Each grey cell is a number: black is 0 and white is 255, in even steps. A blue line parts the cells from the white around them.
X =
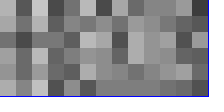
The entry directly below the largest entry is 179
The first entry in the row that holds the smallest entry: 179
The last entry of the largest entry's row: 60
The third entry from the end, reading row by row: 114
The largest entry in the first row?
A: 198
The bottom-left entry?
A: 173
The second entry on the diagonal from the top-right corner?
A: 100
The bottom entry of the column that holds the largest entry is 192
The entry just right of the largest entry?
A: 74
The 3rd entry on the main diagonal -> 120
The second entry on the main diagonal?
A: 114
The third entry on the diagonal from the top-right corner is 160
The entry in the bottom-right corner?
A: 81
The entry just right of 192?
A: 81
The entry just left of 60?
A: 154

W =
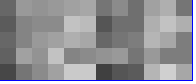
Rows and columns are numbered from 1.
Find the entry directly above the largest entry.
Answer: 125
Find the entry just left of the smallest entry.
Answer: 202
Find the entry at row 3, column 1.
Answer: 103
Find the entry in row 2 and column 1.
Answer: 91
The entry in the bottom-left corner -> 71
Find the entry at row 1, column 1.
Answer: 103
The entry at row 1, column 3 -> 147
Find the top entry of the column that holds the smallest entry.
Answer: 117
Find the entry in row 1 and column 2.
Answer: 153
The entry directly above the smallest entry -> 147
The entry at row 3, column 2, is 132
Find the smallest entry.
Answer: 64
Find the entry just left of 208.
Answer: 181
